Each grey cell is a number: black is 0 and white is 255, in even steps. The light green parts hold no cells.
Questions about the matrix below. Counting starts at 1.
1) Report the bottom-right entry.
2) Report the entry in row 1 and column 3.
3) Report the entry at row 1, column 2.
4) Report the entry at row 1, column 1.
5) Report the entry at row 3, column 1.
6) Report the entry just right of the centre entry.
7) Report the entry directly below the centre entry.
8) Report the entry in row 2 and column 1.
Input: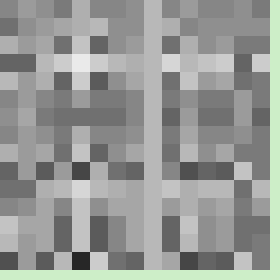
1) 122
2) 143
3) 155
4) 134
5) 175
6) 184
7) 166
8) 112

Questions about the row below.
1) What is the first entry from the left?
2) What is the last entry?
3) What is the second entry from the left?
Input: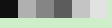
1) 16
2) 226
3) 176

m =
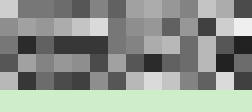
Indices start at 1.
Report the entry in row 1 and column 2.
119
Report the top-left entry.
206
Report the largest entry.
239
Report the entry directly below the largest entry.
33
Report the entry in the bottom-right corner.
64
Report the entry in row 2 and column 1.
142
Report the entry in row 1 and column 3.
119
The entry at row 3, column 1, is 119
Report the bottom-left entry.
184
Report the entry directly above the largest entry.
75
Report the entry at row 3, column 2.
43
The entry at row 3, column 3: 97

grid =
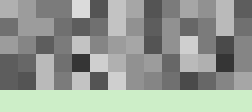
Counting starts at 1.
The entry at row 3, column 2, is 133
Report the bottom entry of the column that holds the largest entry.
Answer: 195
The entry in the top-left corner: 176
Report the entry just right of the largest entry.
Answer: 84
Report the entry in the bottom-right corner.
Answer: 166
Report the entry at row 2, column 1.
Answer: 112
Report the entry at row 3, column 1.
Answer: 156
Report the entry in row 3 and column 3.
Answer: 93
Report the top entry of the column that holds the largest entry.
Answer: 219
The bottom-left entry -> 93
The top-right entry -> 93
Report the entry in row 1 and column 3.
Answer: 123
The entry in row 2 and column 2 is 156
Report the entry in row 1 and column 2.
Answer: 156

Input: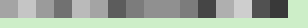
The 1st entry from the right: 57
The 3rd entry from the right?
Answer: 206
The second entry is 197
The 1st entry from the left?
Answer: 164

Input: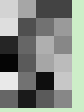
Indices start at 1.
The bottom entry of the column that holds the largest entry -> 102
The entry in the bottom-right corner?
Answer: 135
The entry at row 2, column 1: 222
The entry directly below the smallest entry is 233
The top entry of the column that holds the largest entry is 211
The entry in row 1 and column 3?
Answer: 67
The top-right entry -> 67

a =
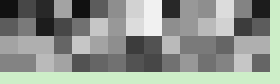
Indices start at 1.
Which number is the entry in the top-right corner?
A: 28
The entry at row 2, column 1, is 92
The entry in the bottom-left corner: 131
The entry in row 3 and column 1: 163
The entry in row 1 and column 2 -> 71
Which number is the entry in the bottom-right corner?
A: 101
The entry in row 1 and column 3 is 40

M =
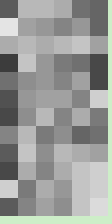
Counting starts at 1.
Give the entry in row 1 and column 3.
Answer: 184
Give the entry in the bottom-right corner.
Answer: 219
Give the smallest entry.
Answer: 60
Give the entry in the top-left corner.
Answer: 91
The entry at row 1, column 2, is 184
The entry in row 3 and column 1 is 172
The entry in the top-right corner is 101
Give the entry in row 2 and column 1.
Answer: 228
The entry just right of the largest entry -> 161
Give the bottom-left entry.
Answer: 91
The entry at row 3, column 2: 184
